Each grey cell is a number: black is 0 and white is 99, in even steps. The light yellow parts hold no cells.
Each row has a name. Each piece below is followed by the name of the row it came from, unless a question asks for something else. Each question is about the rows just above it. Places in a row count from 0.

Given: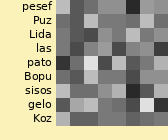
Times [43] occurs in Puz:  3
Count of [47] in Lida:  3
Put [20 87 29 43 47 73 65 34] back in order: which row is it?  gelo
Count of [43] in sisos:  2
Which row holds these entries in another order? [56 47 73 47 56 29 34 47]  Lida
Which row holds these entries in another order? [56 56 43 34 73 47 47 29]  Bopu
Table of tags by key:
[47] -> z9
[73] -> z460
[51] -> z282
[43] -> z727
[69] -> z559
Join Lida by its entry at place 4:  z9

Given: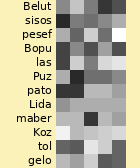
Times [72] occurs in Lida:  0
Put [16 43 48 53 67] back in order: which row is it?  sisos
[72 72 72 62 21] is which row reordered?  maber
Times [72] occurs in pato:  2
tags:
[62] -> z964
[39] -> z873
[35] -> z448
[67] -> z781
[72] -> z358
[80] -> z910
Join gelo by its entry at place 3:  z448
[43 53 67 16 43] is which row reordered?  Puz

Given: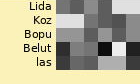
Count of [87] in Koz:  2
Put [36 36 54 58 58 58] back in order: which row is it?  Bopu
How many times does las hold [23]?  2
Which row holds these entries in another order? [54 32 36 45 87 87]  Koz
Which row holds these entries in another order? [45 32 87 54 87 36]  Koz
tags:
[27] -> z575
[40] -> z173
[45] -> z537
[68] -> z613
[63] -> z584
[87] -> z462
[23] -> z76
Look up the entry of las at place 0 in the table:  z76
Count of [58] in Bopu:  3

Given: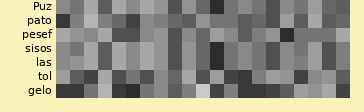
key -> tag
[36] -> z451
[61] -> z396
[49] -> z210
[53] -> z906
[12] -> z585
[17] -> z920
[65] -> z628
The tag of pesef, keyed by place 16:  z920
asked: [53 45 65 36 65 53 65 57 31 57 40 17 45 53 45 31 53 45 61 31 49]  sisos
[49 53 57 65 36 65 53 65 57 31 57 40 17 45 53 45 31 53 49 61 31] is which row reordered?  las
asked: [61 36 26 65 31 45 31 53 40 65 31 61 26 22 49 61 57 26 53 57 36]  tol

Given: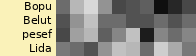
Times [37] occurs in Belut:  0
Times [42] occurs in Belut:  4
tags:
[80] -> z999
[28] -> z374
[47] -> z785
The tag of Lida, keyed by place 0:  z785
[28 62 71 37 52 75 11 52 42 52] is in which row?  pesef

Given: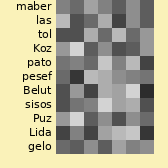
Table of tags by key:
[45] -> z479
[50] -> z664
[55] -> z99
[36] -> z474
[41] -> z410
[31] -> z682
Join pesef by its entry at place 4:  z99
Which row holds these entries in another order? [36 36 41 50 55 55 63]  gelo
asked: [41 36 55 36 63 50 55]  gelo

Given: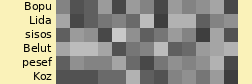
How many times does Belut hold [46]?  1
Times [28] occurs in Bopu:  3
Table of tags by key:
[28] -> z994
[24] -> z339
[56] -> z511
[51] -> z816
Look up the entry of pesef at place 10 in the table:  z511
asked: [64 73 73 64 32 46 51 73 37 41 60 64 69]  Belut
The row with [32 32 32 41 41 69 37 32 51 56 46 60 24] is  Koz

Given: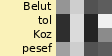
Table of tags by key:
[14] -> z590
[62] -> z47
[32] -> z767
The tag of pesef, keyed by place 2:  z767
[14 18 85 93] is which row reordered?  tol

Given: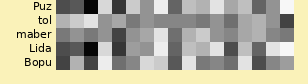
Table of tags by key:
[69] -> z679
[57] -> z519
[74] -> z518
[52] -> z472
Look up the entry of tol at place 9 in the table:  z472
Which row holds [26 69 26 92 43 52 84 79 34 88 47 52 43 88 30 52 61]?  Bopu
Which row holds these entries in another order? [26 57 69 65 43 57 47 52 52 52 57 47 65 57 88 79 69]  tol
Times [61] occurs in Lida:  1

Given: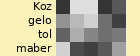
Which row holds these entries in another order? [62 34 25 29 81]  maber
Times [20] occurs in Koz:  2
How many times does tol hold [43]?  1

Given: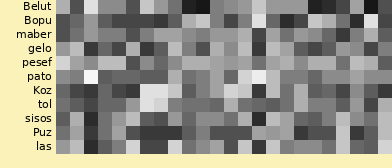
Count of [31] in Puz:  6
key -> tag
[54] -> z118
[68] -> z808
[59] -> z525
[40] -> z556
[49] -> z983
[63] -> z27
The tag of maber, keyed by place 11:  z525
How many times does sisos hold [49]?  1

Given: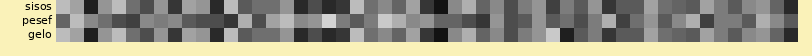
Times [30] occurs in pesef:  7
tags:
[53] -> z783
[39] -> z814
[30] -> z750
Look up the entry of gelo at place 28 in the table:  z783
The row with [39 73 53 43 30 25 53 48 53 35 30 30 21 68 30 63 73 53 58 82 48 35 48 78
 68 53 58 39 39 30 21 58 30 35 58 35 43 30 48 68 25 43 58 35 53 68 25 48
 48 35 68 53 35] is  pesef
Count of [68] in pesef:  5
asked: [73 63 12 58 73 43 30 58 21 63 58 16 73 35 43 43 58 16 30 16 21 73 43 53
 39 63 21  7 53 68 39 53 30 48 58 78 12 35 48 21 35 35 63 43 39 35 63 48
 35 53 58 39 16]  gelo

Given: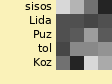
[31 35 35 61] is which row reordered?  Puz
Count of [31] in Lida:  3
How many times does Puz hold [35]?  2
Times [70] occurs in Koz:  0
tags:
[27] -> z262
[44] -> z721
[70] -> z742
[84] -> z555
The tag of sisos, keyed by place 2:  z721
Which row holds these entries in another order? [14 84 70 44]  sisos
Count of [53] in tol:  2

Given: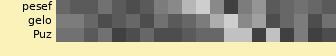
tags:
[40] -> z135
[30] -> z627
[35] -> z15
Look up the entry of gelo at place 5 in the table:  z135
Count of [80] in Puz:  0

